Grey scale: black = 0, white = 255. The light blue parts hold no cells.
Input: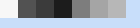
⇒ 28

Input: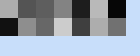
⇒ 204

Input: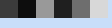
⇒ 153

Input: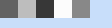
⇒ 189

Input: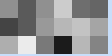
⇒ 121

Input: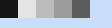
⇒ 228
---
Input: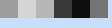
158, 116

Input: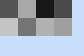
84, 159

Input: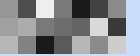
150, 205

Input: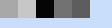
168, 93

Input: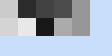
203, 151

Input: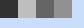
50, 145

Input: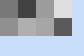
120, 90

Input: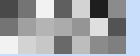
73, 127
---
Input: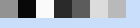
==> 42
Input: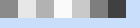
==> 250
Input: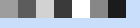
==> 58
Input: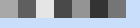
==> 73
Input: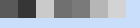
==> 112
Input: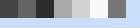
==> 169
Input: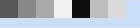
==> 240
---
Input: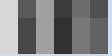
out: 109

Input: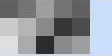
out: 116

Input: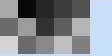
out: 61

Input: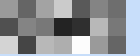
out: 132

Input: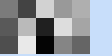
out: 153

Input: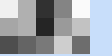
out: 132

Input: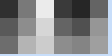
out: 38
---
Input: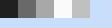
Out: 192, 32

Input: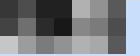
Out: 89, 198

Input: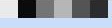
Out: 44, 234

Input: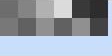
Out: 45, 120

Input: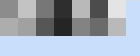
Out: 228, 173

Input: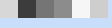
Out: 206, 215
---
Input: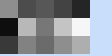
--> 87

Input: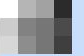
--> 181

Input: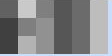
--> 86

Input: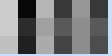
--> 56

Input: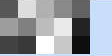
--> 176

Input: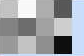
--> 249

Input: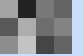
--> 34

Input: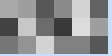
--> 138

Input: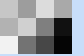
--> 157
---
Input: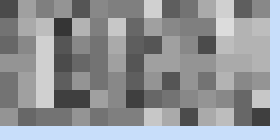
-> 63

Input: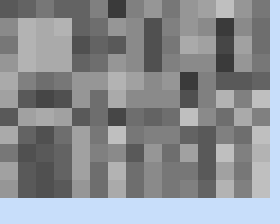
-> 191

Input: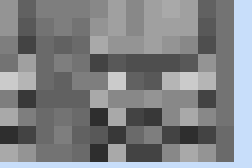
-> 106

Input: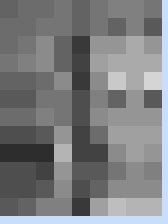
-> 180

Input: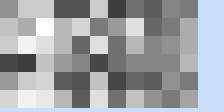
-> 163

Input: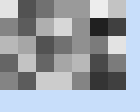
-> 64

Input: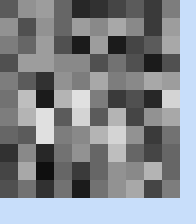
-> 125

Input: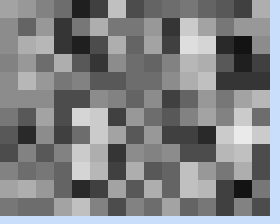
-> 76
